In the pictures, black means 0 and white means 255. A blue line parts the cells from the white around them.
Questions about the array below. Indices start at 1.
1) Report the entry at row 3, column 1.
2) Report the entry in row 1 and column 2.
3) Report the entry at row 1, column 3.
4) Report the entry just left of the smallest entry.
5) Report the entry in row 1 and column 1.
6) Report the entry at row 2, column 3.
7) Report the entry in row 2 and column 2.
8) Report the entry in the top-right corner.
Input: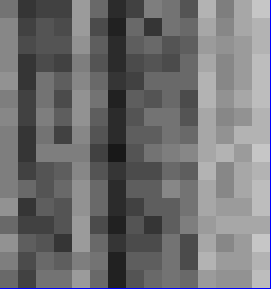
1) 135
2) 53
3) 65
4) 65
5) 115
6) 84
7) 65
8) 198
